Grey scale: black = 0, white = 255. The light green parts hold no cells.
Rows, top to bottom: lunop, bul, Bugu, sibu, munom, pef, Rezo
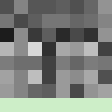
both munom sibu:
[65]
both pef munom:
[65]

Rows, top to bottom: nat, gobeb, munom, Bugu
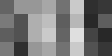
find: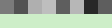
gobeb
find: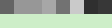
nat
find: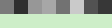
Bugu

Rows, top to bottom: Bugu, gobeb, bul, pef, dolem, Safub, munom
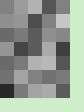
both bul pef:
[91]
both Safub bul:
[122]
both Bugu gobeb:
[129]

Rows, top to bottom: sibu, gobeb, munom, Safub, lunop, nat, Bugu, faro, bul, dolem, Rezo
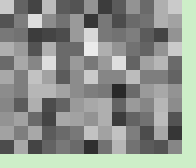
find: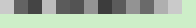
sibu
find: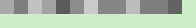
nat
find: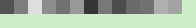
gobeb
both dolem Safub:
[106]

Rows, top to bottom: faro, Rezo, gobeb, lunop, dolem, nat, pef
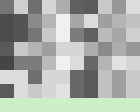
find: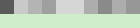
lunop
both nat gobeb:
[201]
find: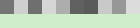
faro
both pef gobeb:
[201]
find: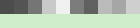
gobeb

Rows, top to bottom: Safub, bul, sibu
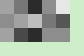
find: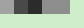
sibu
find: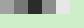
Safub

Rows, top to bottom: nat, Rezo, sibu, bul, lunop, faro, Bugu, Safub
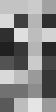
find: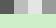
Safub
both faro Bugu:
[55]
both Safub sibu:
[189]
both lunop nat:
[203]
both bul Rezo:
[181]

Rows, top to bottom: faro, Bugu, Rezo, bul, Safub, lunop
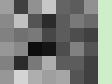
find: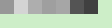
lunop
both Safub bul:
[129]
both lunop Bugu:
[84]

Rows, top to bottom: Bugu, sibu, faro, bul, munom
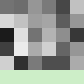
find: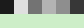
faro
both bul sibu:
[150]
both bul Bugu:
[150]

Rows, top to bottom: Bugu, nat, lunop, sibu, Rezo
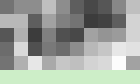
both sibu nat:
[184]
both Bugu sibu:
[141]

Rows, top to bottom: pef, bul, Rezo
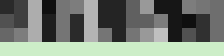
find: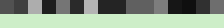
bul
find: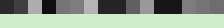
pef

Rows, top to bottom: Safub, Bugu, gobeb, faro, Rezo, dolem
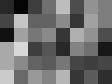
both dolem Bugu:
[54]
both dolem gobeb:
[54]
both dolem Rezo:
[91]
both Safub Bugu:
[125]
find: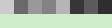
dolem
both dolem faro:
[131]

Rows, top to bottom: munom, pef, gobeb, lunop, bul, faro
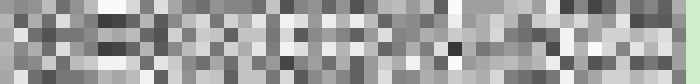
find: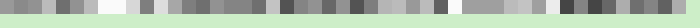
munom
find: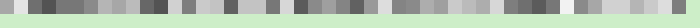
gobeb

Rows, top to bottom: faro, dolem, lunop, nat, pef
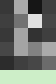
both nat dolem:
[71]
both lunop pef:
[63]
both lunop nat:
[164]
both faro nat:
[170]
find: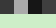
faro
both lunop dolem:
[63]
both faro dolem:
[63]

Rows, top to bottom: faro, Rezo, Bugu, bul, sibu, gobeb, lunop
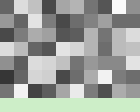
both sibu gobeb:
[213]
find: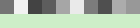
lunop
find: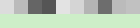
bul
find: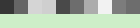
gobeb
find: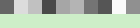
faro

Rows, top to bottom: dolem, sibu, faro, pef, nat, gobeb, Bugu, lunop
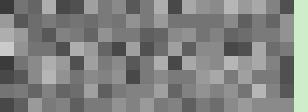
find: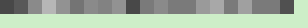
gobeb
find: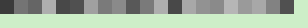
dolem

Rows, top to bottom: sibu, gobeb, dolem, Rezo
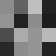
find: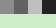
sibu
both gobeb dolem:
[148]
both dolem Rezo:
[148]
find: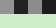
gobeb
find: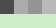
dolem

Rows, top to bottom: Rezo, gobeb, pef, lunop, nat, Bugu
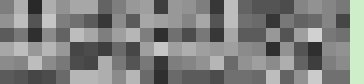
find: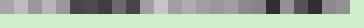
lunop
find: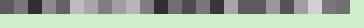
pef
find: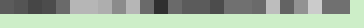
Bugu

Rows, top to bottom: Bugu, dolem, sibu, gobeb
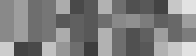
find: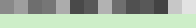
Bugu

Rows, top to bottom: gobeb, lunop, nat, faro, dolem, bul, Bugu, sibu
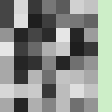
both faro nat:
[230]
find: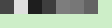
lunop
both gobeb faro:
[56]
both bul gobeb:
[195]
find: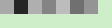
sibu
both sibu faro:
[175]
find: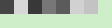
gobeb

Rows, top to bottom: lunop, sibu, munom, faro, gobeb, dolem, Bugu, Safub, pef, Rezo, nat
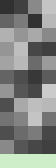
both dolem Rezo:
[78]
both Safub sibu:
[184]

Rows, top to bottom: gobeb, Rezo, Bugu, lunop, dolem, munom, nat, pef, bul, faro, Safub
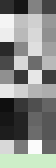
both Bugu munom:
[144]
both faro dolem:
[108]

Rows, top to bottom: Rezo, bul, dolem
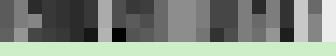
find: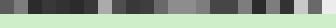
Rezo

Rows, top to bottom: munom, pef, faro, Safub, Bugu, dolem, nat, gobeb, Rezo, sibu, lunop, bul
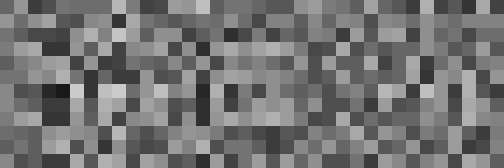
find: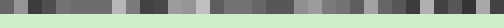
munom
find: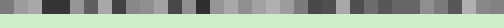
Rezo
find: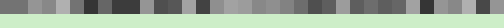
dolem
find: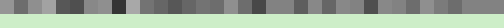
pef

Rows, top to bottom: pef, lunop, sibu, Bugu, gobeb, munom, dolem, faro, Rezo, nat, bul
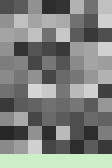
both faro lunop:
[113]
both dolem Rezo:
[99]

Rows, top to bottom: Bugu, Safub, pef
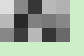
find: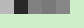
Safub
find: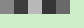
pef
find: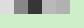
Bugu

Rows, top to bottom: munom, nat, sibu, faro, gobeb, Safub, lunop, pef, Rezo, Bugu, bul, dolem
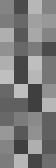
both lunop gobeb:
[191]
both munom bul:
[132]
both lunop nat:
[104]

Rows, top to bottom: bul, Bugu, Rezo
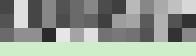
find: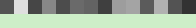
Bugu
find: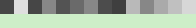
bul
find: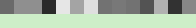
Rezo

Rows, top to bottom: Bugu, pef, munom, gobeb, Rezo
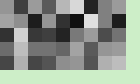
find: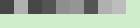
Rezo
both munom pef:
[50]
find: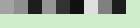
pef
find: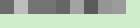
gobeb

